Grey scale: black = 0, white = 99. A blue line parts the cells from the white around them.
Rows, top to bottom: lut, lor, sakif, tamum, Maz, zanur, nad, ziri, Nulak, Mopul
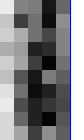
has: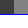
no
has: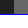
no

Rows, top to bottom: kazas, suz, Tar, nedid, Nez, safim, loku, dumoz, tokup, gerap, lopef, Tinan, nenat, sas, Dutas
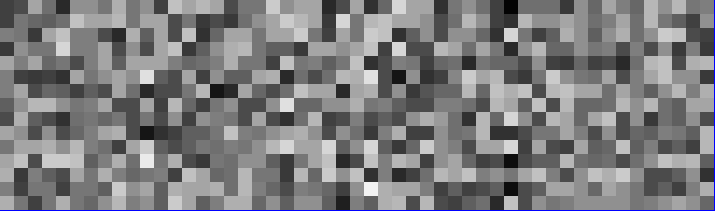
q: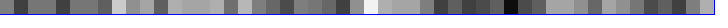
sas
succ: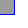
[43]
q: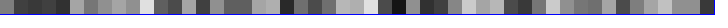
safim
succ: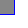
[79]
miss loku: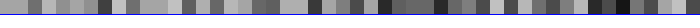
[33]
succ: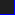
[49]

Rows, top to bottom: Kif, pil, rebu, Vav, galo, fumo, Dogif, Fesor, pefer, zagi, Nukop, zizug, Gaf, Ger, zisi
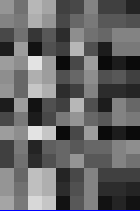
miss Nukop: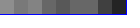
[37]
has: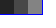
yes
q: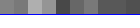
pil
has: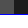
yes
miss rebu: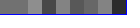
[21]
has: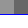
yes
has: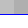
yes

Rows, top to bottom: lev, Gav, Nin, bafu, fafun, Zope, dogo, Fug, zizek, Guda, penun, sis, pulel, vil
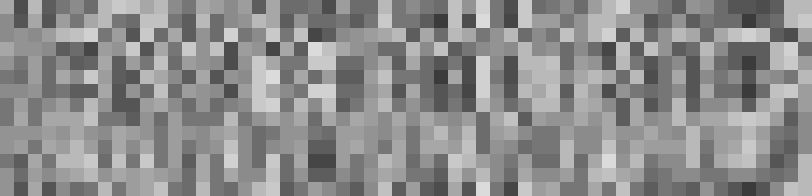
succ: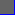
[65]
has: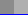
no
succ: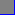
[54]
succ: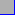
[65]

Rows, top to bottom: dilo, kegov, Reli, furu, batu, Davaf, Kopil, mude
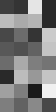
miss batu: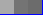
[49]
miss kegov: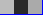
[70]
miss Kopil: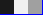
[49]
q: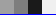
Kopil
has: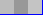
yes
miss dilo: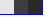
[20]

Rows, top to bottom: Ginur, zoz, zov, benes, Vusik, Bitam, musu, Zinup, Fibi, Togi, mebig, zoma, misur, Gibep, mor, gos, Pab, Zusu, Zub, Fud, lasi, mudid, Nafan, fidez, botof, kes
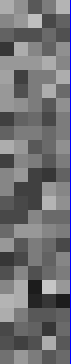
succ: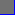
[59]
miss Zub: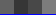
[52]
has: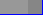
yes

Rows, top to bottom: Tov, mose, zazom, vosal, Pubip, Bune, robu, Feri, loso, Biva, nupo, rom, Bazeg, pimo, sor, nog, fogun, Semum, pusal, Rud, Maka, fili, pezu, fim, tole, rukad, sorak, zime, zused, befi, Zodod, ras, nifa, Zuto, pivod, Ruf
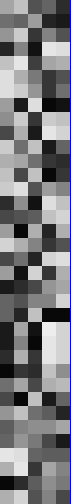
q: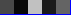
zused
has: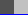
no
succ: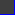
[64]
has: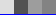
yes
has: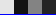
no

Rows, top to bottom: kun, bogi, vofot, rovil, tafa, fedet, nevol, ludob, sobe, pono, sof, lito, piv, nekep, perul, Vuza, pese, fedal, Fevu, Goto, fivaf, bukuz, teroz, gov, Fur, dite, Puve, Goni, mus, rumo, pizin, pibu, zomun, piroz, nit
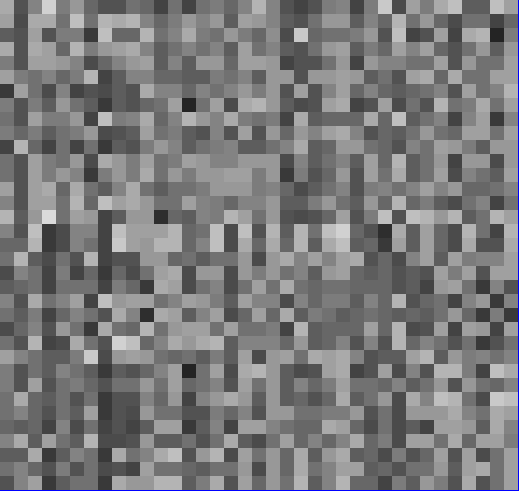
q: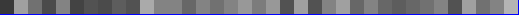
nevol
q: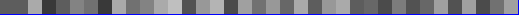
zomun
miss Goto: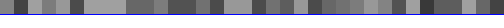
[66]
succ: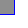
[29]

